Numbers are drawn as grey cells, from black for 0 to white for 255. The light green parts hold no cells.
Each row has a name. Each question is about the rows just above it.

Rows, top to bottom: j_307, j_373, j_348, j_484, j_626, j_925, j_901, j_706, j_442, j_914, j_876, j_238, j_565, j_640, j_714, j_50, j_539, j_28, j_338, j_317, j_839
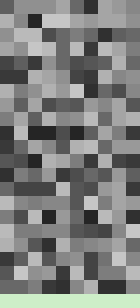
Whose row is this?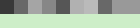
j_876
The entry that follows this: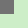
[198]

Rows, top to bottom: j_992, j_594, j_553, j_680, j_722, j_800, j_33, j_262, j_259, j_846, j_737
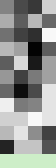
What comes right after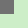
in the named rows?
[65]
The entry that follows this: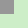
[65]
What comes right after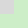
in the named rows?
[25]
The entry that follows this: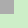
[93]
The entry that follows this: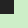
[196]

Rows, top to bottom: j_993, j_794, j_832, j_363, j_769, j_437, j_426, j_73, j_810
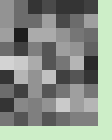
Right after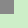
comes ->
[127]
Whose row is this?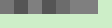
j_810
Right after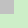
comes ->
[64]

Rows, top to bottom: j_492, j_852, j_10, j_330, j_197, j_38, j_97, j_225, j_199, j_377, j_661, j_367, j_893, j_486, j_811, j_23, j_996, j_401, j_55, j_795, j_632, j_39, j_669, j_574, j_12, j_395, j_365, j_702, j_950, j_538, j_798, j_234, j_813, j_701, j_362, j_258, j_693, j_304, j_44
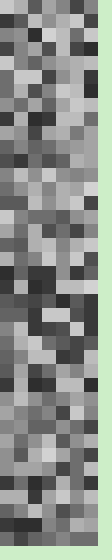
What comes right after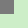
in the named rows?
[164]
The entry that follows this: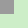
[164]

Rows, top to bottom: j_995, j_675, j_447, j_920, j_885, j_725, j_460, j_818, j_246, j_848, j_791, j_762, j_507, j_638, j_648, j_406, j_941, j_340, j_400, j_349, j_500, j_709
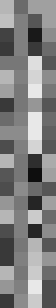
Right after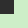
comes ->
[171]
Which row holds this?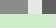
j_848
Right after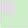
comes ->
[86]
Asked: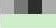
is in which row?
j_762
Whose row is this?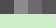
j_638

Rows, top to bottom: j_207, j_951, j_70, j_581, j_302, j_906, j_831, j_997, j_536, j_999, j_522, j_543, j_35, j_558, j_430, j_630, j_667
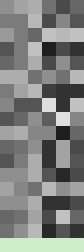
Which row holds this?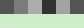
j_543
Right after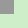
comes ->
[123]
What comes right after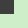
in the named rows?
[50]
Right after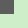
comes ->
[222]
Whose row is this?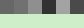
j_522
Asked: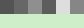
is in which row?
j_536
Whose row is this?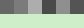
j_302

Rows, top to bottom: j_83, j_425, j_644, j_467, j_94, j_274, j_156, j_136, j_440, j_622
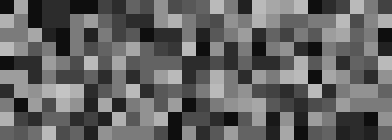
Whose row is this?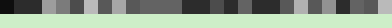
j_94
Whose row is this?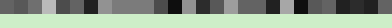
j_622
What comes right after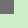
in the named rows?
[186]
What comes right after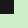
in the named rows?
[146]
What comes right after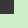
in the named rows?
[186]
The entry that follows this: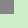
[177]

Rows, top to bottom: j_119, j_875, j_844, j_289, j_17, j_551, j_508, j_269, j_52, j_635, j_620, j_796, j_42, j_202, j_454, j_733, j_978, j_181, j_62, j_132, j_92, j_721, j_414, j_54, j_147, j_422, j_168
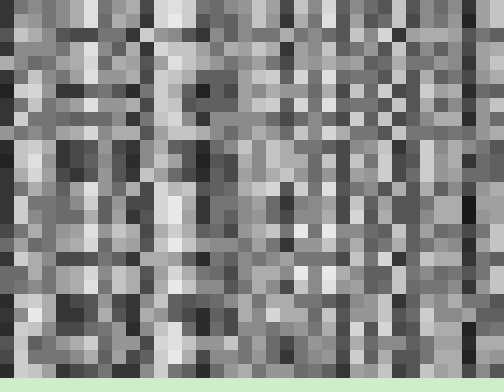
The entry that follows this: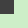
[85]
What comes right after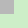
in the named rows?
[196]
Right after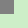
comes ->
[138]

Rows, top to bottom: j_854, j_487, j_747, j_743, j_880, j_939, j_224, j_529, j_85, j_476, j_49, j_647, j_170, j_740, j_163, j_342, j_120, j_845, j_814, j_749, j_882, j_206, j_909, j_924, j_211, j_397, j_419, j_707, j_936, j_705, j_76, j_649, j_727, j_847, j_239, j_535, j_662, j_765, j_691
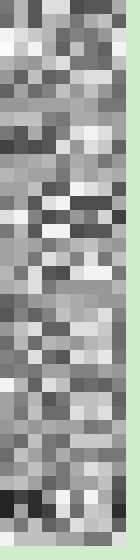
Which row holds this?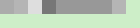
j_882
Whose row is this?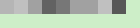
j_239
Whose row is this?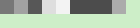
j_163
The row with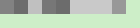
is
j_649
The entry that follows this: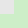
[119]
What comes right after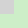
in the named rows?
[66]
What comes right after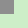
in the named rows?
[119]

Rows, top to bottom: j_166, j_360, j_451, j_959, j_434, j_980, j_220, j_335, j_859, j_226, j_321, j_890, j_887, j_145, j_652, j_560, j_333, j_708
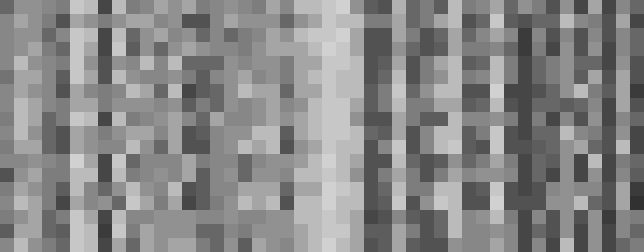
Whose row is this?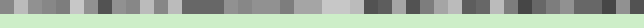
j_434
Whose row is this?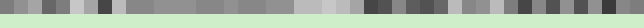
j_560
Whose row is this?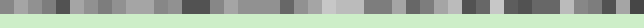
j_360
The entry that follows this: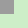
[187]
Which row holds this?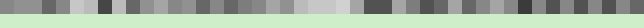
j_451
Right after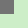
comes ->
[165]
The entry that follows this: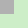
[103]

